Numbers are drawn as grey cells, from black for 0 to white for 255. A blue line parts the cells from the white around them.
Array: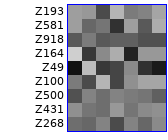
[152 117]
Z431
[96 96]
Z918

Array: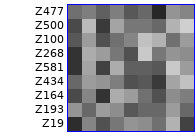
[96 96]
Z581
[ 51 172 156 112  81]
Z164
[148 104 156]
Z193
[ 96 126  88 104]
Z477

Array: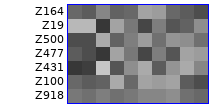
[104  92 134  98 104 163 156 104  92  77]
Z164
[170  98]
Z500
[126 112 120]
Z918
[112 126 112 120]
Z918
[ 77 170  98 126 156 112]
Z500

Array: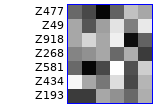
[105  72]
Z477
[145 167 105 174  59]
Z268
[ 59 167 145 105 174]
Z193
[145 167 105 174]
Z268
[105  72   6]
Z477
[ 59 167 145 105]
Z193

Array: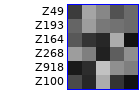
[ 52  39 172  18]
Z164
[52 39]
Z164
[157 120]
Z193
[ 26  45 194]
Z918
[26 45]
Z918

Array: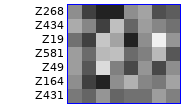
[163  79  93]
Z268
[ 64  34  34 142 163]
Z268
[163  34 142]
Z19
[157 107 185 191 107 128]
Z581

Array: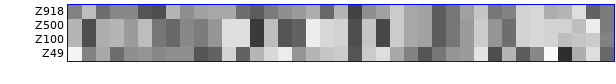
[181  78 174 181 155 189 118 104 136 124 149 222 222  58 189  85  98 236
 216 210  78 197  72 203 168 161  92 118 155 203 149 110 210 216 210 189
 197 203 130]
Z100
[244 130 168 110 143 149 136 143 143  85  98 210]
Z49

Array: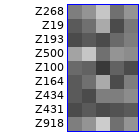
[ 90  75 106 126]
Z193
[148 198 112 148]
Z268
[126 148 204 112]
Z918
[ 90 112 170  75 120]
Z19
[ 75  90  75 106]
Z193
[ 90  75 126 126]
Z434
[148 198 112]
Z268

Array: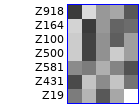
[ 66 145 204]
Z500
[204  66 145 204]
Z500
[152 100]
Z164

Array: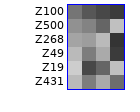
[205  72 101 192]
Z19
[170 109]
Z431
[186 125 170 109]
Z431

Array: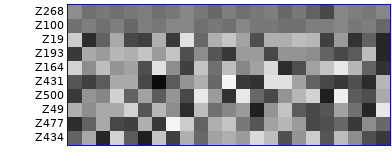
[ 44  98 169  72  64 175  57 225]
Z19
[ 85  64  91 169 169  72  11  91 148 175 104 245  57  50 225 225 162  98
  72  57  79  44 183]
Z431
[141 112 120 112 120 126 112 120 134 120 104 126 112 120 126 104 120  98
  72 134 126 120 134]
Z268

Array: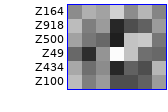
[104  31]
Z500
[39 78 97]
Z918
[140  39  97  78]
Z434
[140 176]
Z164
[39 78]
Z918
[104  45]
Z49
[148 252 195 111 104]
Z49

